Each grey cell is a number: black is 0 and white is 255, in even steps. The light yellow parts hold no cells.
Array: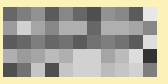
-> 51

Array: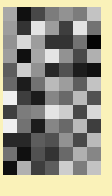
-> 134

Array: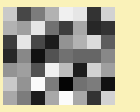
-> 17

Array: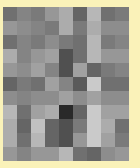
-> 122

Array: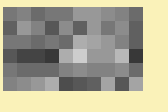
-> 107

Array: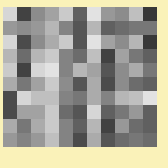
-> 96

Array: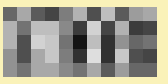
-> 69
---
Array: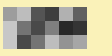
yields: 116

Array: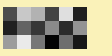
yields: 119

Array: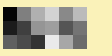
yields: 51

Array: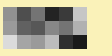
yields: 154

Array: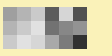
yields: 214

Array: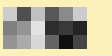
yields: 215

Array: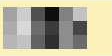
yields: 98
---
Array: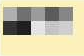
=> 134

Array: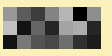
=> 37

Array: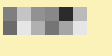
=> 186

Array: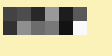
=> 89

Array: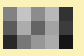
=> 60

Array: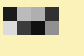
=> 49

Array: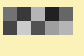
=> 102

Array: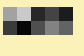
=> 28

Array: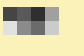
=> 160
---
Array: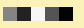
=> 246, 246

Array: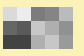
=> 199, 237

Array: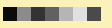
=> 97, 224

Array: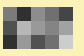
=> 153, 205

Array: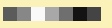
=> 168, 249

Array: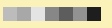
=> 135, 228

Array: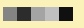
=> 164, 192

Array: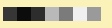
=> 185, 240

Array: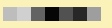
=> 6, 208

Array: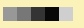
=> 52, 207
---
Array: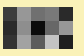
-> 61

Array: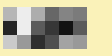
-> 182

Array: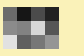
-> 107

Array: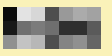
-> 12

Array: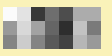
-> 251

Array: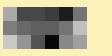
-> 169

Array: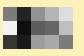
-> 123

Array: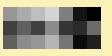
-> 150

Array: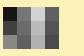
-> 22
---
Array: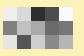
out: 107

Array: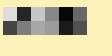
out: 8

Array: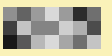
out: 175

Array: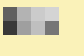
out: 203

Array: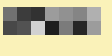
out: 133

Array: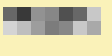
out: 103

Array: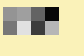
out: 99

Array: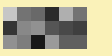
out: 73
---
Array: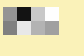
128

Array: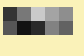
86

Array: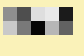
201

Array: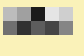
112

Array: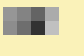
141

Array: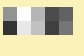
51

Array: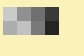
173

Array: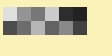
77

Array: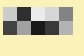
66
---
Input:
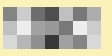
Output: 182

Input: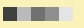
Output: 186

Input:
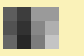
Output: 39

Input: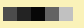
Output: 35

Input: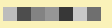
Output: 77

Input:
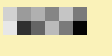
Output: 48
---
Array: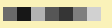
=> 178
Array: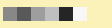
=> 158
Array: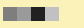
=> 33
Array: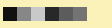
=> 201
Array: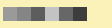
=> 93
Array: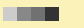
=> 113
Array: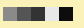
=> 51
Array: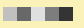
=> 223
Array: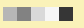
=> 217
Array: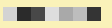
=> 72
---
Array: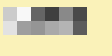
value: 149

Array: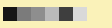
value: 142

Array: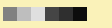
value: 223

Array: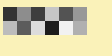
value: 220

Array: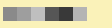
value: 191

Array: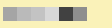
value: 195
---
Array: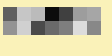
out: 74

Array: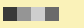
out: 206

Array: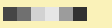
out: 210

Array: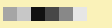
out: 17

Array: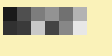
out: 200

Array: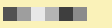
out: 232

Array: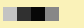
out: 7

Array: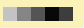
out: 84
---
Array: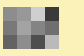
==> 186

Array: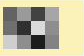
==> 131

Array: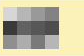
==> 182

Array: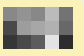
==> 45

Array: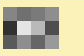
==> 153

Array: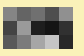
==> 40

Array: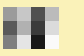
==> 250

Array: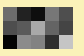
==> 197
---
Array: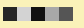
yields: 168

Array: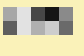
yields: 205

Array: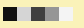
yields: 150

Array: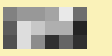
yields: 101

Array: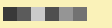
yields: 149

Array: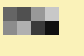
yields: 58

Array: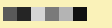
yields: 180

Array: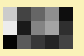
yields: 36

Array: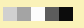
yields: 92
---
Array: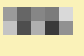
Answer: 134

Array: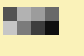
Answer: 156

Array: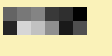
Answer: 132

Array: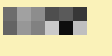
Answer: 141

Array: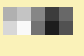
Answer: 134

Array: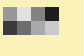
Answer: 131

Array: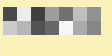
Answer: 64
